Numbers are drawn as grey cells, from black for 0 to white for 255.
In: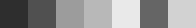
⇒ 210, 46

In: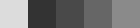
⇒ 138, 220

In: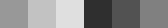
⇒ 128, 152

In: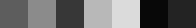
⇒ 35, 93

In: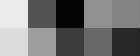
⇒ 131, 219

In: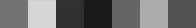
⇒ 81, 115

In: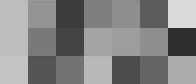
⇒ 218, 195

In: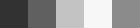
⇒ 139, 50
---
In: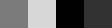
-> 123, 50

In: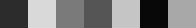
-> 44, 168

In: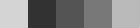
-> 212, 186

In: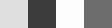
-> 223, 109

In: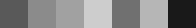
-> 89, 25

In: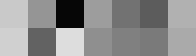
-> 201, 170

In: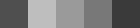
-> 79, 58
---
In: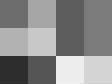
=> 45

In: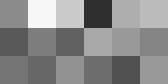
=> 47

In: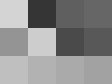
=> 53

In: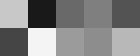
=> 25

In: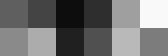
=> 13

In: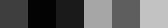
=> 3

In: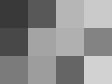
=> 57

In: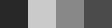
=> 40
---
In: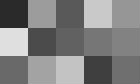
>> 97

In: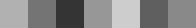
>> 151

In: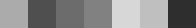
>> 129

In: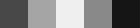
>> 239

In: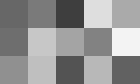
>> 164

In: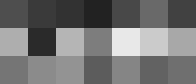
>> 125
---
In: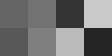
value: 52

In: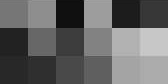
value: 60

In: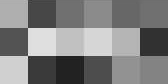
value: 193

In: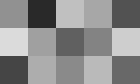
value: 96

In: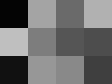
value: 85

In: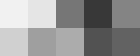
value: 118

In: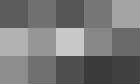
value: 199

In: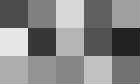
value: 180

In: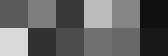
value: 56
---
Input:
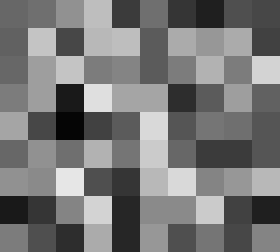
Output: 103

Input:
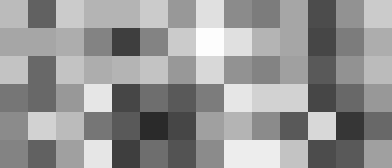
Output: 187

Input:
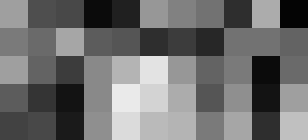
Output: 159

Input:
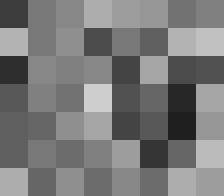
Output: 60

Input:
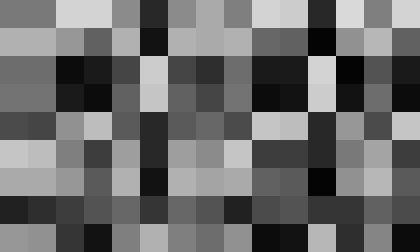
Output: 121

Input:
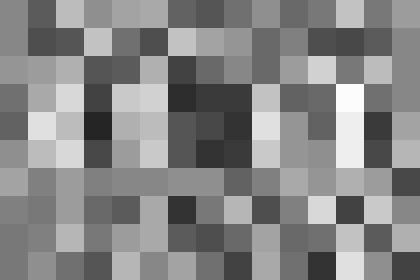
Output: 135

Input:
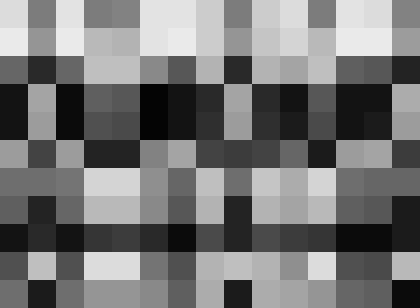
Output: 220
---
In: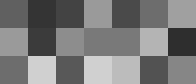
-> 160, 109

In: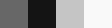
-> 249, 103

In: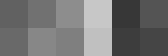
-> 84, 105

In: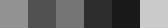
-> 202, 146

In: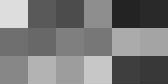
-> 41, 135

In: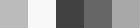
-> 168, 187

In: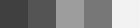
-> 242, 64

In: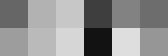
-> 109, 157

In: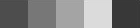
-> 56, 77
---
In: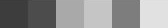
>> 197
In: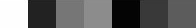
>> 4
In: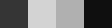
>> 211
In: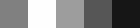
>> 157
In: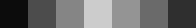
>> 148
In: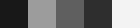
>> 95
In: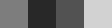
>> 40
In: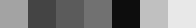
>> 13
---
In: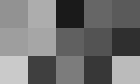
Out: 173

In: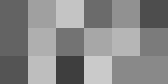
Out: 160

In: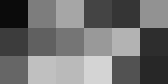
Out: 125

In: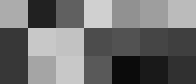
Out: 33

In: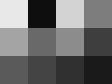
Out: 14

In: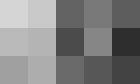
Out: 201
